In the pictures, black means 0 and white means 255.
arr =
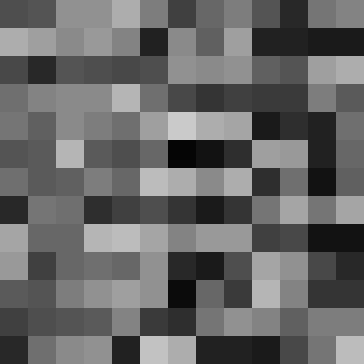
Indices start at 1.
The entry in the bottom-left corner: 40
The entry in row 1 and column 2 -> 84
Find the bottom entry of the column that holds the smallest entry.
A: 173
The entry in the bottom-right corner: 188
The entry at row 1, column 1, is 78
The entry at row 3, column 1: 72
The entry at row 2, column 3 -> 138
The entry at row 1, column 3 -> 145
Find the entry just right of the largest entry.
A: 173
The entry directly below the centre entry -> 52
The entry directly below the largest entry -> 5
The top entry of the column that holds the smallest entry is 64
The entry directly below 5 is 173
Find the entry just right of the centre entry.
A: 138
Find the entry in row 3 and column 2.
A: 40
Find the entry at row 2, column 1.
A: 173
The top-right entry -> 131
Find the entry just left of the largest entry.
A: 159
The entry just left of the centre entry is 188

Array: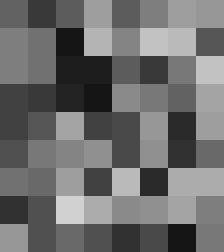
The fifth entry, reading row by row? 92
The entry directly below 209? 105
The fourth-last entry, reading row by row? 49
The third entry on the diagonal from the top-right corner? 57
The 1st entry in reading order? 98
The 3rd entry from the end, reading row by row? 73
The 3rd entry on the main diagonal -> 29
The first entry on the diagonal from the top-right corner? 151
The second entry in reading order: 57
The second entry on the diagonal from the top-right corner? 186
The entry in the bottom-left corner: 151
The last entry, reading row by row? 120
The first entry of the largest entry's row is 49
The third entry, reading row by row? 92
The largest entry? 209
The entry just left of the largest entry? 80
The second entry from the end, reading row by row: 21

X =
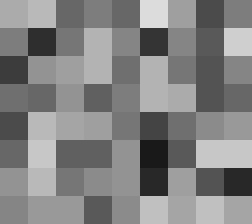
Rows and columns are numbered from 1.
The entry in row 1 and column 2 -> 185
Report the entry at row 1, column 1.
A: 171
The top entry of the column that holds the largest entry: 220
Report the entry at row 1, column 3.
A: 103
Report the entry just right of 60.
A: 147
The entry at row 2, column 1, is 125
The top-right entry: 125
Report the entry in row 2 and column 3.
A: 118
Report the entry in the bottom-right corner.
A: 165
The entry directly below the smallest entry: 40
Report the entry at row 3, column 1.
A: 60
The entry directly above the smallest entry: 68
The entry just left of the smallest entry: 147

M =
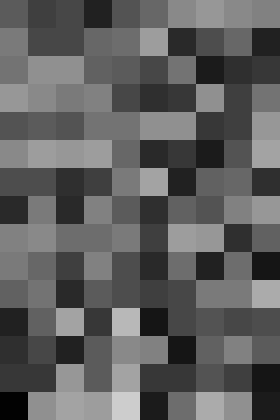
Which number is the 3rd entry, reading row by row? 71
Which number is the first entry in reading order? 91
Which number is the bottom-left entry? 2
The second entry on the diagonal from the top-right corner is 103
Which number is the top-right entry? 129
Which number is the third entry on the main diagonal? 144
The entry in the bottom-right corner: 27
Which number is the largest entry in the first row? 151
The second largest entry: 184
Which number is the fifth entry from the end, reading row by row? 27
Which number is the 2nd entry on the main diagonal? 71
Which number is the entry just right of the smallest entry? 144
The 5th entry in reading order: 83
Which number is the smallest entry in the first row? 33
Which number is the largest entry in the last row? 205
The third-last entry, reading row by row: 171
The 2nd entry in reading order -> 63
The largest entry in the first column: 151
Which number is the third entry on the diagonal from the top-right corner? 27
